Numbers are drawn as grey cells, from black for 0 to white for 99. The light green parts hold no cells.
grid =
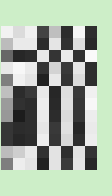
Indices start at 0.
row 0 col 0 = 94
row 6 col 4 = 16
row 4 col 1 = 93
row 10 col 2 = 90
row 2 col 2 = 17
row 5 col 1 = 17
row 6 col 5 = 87
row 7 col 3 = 91
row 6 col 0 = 60
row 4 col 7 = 18
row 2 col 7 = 97
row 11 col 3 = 13
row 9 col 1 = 15
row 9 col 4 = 21
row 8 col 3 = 89
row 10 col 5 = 18
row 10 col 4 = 88
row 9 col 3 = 92
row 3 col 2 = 91
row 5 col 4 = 15
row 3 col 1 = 96
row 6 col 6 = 21
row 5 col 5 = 86
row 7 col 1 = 11
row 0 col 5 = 17
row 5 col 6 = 22
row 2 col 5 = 91

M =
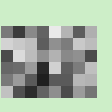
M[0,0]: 47
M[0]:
[47, 23, 53, 38, 91, 70, 36, 68]
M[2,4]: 69
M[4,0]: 47
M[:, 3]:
[38, 36, 56, 16, 12, 38]
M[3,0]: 40
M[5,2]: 17
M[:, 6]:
[36, 78, 56, 48, 71, 60]
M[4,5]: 35
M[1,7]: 73
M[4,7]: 69
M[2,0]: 29
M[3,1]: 42

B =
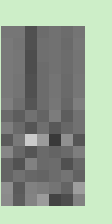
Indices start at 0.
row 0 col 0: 46
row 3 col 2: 30
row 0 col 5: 42
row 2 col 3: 43
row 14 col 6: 50
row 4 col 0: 47
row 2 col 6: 45
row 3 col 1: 46
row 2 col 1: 46
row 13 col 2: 50
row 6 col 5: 40
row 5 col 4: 45
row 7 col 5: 36
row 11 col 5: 31
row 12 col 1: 44
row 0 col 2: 31
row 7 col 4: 48
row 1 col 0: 47
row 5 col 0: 47
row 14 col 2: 51
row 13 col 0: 55
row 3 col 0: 47
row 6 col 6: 49
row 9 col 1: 47
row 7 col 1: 36
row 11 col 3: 41
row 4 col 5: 41
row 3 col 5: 42
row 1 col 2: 31
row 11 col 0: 39
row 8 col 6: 44
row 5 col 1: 45

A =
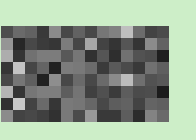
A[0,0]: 30
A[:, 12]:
[26, 54, 30, 44, 32, 30, 39, 51]
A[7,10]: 36
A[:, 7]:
[28, 65, 19, 42, 28, 25, 40, 59]
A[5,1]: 20
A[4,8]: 41
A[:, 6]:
[38, 27, 46, 47, 41, 45, 46, 29]
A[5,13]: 11
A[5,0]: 70
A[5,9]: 23
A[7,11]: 17
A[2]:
[67, 20, 44, 48, 48, 34, 46, 19, 33, 18, 44, 32, 30, 12]
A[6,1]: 78
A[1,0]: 58
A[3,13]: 37
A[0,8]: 46
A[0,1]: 41
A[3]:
[21, 76, 27, 39, 13, 48, 47, 42, 23, 35, 29, 22, 44, 37]
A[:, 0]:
[30, 58, 67, 21, 28, 70, 19, 54]
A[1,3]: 23
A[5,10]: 36
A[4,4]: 55
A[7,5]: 47
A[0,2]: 38
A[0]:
[30, 41, 38, 22, 54, 28, 38, 28, 46, 50, 74, 42, 26, 29]

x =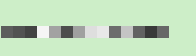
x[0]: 36
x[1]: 32
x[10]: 76
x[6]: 62
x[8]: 90

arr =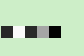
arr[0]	15
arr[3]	64
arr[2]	16
